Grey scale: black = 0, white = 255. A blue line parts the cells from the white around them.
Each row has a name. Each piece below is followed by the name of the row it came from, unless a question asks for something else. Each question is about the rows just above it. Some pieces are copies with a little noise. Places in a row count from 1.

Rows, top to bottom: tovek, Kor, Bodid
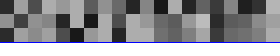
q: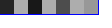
Kor
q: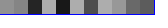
Kor

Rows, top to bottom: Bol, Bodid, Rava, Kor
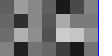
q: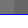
Kor
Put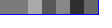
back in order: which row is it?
Bodid
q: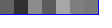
Bodid
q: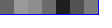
Bol
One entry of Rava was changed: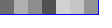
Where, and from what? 5, 204
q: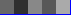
Bodid

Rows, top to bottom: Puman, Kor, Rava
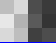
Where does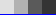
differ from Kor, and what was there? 1, 231
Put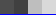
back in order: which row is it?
Rava

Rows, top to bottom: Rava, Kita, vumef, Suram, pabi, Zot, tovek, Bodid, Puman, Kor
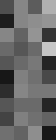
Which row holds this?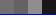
Kor
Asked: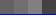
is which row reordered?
Puman
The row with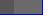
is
Bodid
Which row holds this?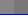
tovek
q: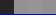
Kita
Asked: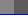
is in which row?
Rava

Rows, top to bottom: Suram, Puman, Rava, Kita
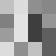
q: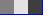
Puman
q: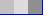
Suram
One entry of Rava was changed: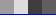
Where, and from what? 2, 226
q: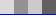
Kita

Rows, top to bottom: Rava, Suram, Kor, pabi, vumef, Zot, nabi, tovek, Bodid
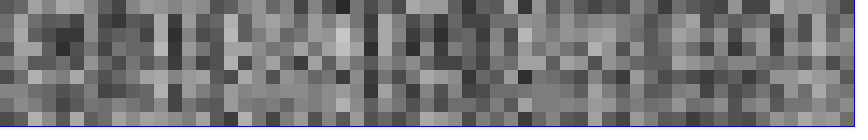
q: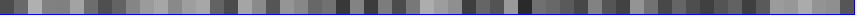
Zot
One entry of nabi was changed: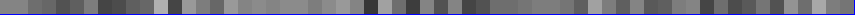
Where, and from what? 35, 76
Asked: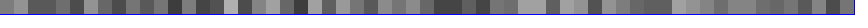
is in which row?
vumef
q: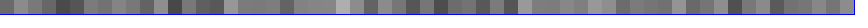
tovek
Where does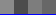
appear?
Bodid
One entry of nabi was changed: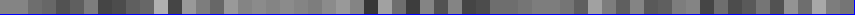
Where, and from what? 22, 139
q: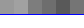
Kor

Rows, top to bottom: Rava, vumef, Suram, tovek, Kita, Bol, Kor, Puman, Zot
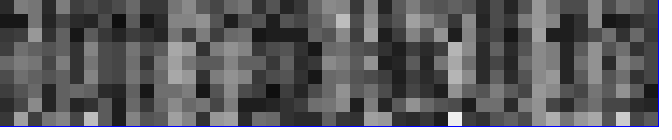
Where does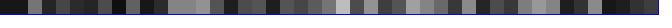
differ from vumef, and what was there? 10, 91
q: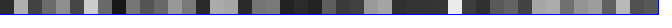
Zot
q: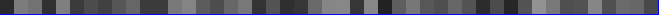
Rava
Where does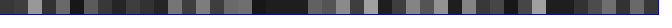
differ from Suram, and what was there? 5, 97
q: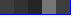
Suram

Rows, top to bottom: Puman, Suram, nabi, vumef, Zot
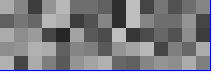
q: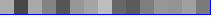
Zot
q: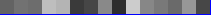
Suram
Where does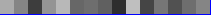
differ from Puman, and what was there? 6, 110
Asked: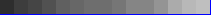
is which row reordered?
Suram
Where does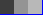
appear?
Puman
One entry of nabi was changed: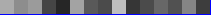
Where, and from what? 14, 141
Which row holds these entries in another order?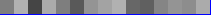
Zot

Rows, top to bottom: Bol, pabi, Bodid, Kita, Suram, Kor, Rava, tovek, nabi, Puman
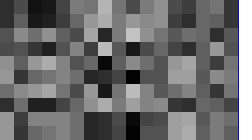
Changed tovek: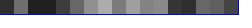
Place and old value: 5, 68
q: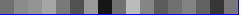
Rava
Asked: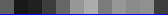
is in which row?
pabi
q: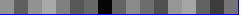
Suram
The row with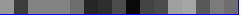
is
nabi
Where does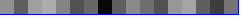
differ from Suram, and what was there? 3, 151

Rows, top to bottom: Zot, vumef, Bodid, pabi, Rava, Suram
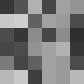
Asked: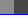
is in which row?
Bodid
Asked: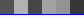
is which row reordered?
Zot

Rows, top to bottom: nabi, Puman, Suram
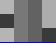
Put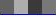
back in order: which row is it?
Puman
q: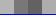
nabi
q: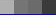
Suram
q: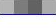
nabi

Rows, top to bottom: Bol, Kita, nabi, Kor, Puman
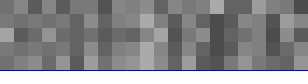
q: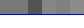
Bol
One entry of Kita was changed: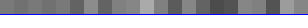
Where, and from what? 17, 91
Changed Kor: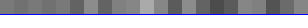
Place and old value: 14, 134
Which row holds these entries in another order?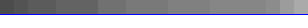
Kita
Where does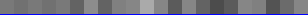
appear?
Kor
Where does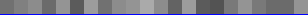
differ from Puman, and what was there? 21, 99

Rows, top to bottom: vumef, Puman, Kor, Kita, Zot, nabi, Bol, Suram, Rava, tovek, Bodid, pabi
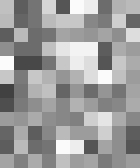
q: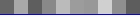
tovek
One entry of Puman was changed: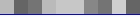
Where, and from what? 8, 122
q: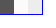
vumef
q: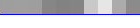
Rava
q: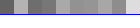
Kor
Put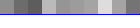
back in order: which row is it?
Kor
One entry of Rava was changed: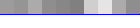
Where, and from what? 10, 135

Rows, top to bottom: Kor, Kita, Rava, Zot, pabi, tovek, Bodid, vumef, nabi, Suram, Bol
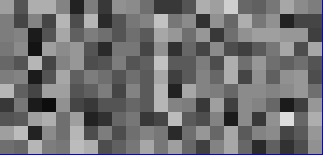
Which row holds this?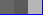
vumef
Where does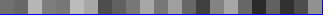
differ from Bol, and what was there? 7, 174
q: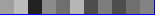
Suram
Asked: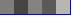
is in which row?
Bodid
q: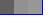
tovek

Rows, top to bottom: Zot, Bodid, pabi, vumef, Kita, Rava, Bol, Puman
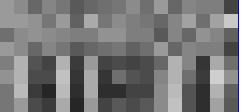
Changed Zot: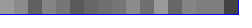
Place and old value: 3, 103
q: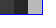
Bol
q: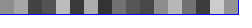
Rava
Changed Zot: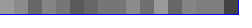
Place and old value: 8, 111
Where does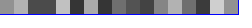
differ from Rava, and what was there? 11, 75
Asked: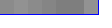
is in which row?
pabi

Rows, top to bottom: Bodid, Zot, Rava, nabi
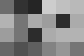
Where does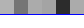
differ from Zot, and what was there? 4, 157
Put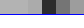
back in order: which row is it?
Rava
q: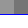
nabi
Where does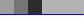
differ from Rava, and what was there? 4, 171
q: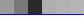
Rava

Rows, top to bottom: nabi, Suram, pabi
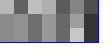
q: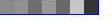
pabi
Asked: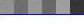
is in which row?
Suram

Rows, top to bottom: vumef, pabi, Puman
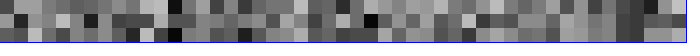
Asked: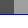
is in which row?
Puman
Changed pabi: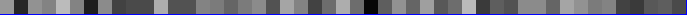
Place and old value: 43, 116
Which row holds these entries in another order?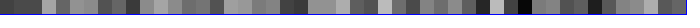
Puman
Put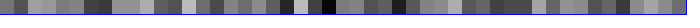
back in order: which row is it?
Puman
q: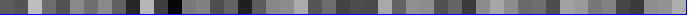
Puman
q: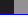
vumef

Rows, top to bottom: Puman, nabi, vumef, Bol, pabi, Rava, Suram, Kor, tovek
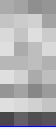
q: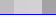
nabi
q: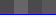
tovek
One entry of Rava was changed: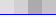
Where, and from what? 4, 190
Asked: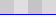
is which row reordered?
vumef
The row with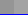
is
Suram
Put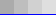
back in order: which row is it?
Rava

